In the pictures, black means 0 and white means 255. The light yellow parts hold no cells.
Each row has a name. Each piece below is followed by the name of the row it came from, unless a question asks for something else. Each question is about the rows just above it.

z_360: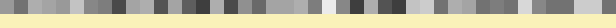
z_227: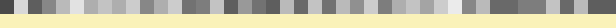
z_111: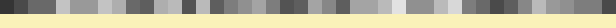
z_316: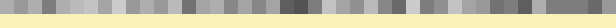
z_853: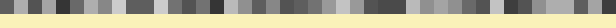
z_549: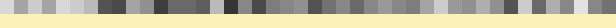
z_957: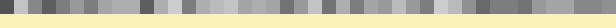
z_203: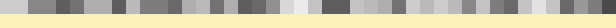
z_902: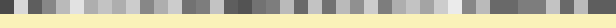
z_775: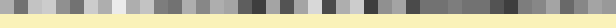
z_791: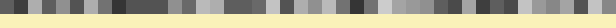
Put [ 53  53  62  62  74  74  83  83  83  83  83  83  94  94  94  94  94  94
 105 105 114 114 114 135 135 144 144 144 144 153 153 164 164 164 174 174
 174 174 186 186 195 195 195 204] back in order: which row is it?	z_791
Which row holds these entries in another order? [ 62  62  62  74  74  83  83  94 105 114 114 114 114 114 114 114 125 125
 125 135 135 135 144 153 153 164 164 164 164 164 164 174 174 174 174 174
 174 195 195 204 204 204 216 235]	z_360
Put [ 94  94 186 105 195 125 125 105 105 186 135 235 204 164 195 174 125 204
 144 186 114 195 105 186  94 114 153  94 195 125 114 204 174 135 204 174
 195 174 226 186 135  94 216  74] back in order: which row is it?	z_227
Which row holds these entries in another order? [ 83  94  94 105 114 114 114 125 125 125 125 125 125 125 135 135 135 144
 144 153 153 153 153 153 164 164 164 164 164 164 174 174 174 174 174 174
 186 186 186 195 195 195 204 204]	z_957

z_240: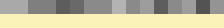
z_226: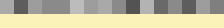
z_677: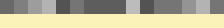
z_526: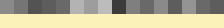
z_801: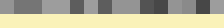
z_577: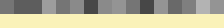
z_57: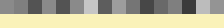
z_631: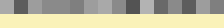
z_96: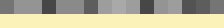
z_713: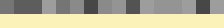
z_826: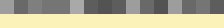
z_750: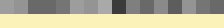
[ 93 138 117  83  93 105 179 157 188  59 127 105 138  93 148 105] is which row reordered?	z_526
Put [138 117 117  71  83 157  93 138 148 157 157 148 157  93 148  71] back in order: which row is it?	z_713
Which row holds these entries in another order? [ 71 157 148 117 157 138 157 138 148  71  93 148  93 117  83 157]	z_713
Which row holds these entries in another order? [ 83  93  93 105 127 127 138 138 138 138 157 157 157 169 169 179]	z_631

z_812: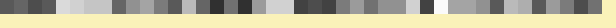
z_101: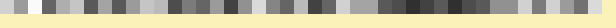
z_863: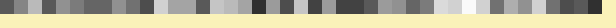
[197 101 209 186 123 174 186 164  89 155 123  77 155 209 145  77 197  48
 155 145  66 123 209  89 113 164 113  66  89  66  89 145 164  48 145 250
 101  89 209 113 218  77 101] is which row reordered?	z_812
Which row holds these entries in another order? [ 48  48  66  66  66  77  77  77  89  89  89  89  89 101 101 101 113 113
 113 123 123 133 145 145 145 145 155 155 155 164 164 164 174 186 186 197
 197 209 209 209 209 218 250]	z_863

